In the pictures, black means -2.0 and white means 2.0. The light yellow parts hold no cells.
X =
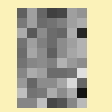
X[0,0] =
-0.5
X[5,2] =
0.2
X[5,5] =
0.4
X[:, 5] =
[0.5, 0.5, 0.7, 0.5, 0.6, 0.4, -0.2, 1.4, 0.7, 0.1]
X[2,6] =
-1.4
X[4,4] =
0.2
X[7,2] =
0.2
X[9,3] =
-0.9
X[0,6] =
0.3
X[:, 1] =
[0.5, 0.5, -0.6, 0.5, 0.6, 0.1, 0.7, -0.4, -0.2, 0.1]
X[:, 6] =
[0.3, 0.7, -1.4, 0.8, 0.8, 0.2, 1.5, -0.4, -1.7, 0.9]
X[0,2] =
-0.4
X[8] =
[1.0, -0.2, -0.1, 0.7, 0.2, 0.7, -1.7]
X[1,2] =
-0.3
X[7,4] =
0.6
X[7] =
[0.4, -0.4, 0.2, 0.2, 0.6, 1.4, -0.4]

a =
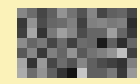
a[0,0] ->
0.1
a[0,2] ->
-0.9
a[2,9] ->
0.5
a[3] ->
[0.2, -0.4, -0.1, -0.9, -0.3, -1.0, -0.3, -0.4, -1.6, -0.5, -1.3, -0.4]
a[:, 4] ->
[0.3, -0.3, 0.5, -0.3, -0.4, -0.3, -1.2]
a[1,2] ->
-0.8
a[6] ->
[0.7, -0.3, 0.3, -0.5, -1.2, -1.7, 1.1, -0.5, -0.5, -0.1, -1.1, 0.4]
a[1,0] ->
-1.1
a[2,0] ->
-1.0
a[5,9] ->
-1.0
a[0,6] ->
-0.7
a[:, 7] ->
[0.1, 0.0, -0.4, -0.4, -0.2, -0.5, -0.5]
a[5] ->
[0.6, -1.2, 0.4, -0.9, -0.3, -0.7, 0.1, -0.5, -0.8, -1.0, -1.2, 0.0]
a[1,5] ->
0.0
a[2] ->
[-1.0, 0.6, -1.2, -0.1, 0.5, 0.1, -0.8, -0.4, -0.4, 0.5, -0.4, -1.1]
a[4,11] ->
-1.0
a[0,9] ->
-0.5
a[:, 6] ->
[-0.7, -1.0, -0.8, -0.3, -0.6, 0.1, 1.1]
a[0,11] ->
-0.9

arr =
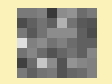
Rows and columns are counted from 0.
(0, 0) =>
-0.1
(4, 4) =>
-0.4
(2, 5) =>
0.2
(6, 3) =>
-0.1
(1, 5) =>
-0.2
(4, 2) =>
-0.3
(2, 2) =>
-0.2
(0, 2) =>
0.0
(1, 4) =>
0.8
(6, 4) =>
-0.7
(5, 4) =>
-0.7
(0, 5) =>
0.3
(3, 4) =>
0.0
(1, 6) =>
-0.6
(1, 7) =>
-0.7
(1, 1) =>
-0.5
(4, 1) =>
0.1

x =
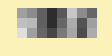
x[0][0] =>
0.5
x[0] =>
[0.5, 0.2, -0.5, -1.3, -0.6, 1.1, 0.2, -0.4]
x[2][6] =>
-0.8
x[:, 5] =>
[1.1, 0.7, 0.6]
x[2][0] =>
1.5
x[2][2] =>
-0.4
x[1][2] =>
-0.5
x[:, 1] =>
[0.2, 0.9, 0.5]

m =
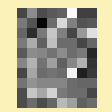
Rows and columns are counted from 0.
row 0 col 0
-0.9
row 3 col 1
0.7
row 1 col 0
-0.1
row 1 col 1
-0.7
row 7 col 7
-0.4
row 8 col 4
-0.1
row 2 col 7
1.5
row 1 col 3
-0.3
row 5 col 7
-1.2
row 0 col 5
1.9
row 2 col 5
-0.9
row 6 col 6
-1.5
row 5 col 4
-0.5
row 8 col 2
0.6
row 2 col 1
-1.3
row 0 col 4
-0.5
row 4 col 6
-0.1
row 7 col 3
0.1
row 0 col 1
0.2
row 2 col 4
0.0
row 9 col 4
0.9
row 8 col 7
-0.9
